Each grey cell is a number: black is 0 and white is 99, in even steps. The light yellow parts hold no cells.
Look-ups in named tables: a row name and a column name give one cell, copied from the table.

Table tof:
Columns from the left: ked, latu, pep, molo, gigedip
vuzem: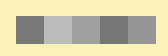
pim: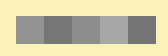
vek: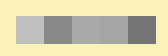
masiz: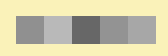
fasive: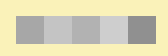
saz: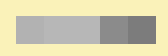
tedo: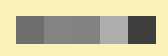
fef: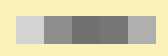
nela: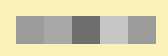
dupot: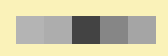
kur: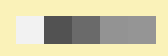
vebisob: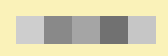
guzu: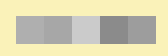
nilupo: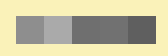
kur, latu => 32
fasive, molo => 80
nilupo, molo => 44
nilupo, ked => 55
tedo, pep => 50
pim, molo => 65
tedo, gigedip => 24
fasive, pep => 69
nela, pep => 43
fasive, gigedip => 56
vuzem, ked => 47

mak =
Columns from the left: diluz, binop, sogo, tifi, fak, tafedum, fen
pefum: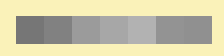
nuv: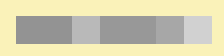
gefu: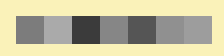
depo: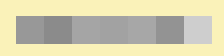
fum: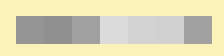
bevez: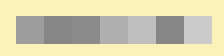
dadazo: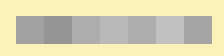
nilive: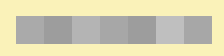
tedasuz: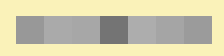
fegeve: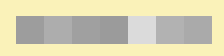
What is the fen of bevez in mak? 79
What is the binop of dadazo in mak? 58
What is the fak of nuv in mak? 59
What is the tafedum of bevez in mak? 52
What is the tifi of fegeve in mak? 60
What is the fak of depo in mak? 65
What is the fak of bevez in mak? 74
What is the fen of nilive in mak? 65
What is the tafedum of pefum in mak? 57
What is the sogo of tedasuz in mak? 65
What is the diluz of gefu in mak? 48
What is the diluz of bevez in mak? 61
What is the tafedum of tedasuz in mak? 64

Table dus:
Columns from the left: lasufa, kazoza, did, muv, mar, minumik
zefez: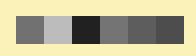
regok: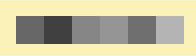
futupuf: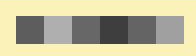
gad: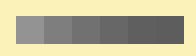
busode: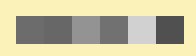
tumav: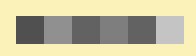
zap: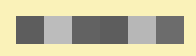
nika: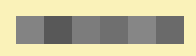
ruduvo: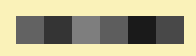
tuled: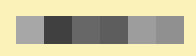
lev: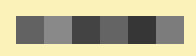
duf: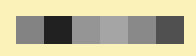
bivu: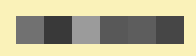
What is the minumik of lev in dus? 48
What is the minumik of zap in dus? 42
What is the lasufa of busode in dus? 42
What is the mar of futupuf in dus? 39
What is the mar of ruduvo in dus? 10
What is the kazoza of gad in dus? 49
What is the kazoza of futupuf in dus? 68
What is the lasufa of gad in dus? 57
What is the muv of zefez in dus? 45
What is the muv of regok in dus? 58
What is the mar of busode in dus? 81
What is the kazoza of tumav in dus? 56
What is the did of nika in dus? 48
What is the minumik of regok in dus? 70

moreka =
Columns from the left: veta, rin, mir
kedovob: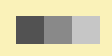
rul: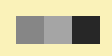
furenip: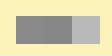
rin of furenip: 52
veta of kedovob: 32
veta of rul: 52
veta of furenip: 53
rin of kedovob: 53
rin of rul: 64
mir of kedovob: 77
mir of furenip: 72
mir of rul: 15

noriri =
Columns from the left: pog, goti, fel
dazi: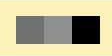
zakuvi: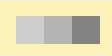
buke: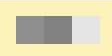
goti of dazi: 56
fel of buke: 89
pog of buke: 55
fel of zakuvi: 51
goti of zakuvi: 70
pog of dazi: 44
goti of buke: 50
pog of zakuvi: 80
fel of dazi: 0
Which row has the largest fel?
buke

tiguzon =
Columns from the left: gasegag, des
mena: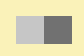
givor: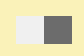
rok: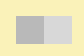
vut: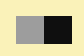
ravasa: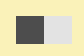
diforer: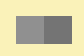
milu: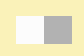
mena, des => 44
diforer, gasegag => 56
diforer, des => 45
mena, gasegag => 77
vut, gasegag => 61
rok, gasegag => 72

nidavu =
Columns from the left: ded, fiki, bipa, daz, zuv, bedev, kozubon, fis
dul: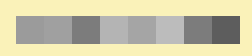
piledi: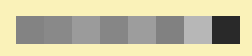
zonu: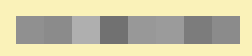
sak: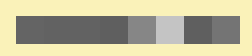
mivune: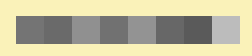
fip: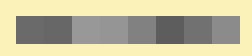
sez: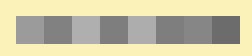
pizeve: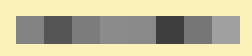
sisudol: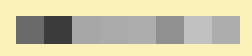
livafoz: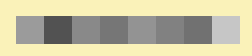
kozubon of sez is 52
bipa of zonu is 68
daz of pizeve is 54
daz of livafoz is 46
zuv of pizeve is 53
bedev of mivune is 40
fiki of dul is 62
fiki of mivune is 41
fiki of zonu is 54

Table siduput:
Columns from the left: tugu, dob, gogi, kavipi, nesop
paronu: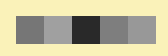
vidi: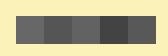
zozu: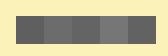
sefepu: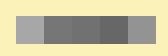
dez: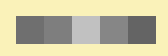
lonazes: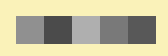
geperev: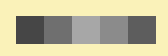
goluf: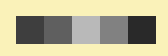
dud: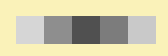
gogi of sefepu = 44
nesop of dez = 39
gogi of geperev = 65
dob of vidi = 33
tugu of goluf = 24
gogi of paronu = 16
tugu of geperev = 27
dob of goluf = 37
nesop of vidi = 34

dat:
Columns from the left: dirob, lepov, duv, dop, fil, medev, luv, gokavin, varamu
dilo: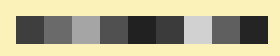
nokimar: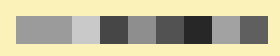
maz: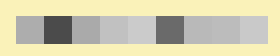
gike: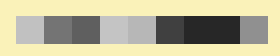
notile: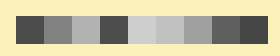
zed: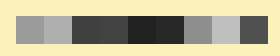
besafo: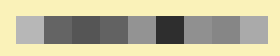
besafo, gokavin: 52
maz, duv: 66
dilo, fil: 13
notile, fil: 80
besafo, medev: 18
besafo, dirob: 71
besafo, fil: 57
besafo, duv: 33
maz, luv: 72
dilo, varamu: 14
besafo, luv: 56
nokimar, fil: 55
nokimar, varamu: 37
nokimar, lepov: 60
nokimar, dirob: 60
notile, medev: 75
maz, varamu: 78
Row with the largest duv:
nokimar

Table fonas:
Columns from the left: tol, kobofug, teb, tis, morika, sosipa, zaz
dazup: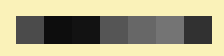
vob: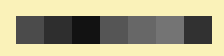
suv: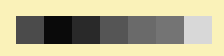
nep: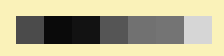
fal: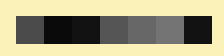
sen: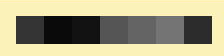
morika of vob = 40
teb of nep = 7
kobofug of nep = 4
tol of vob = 29
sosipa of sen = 45
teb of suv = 16
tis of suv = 33
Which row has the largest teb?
suv

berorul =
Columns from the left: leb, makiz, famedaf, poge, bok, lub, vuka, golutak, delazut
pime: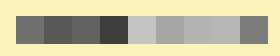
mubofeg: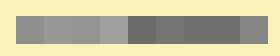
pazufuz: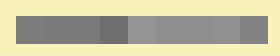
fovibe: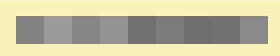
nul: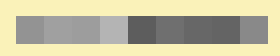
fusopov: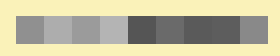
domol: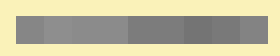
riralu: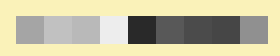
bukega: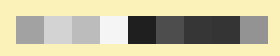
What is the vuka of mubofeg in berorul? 44
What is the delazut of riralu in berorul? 56
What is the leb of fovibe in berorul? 51
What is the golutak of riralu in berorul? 27
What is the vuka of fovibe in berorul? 43
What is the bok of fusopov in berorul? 33
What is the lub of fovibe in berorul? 48
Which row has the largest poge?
bukega

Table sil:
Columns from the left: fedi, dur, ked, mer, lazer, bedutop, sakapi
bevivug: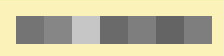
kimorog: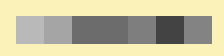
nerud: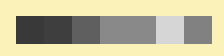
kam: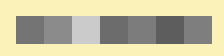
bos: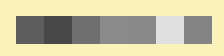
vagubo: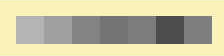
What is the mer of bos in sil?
54
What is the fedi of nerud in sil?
22
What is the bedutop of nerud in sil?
83
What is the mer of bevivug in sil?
41
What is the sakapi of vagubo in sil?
49
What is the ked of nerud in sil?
37
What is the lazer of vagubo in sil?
48
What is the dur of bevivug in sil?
52
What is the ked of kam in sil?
79
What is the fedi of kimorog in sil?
72
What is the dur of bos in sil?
28
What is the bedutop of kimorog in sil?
26
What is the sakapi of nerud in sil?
50
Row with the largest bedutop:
bos

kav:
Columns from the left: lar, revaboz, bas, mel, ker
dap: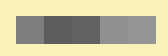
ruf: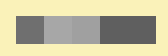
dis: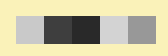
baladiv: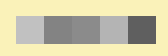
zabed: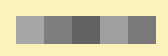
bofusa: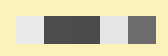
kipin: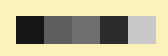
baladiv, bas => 54
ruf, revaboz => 65
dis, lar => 78
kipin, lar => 8
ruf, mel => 37
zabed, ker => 47
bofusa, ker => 42
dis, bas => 16
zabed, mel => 62
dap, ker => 58
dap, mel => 56
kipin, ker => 78
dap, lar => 49
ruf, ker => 37
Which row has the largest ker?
kipin

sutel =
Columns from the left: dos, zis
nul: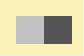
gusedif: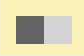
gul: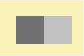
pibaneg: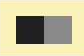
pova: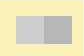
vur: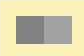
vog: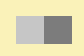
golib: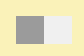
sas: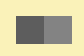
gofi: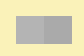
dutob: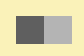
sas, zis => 51
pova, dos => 80
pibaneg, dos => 13
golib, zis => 93
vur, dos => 50
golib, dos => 60
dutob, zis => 70

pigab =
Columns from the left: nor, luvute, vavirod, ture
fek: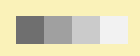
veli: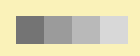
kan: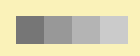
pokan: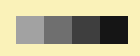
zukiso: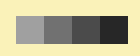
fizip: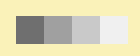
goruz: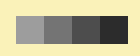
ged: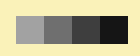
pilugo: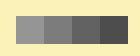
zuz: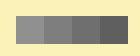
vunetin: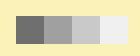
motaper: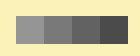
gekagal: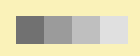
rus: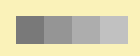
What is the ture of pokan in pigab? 8
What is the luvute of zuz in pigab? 49
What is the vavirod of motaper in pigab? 38
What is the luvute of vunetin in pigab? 62
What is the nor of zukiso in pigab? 62
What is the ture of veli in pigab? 84
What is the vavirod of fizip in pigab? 78
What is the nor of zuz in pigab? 56

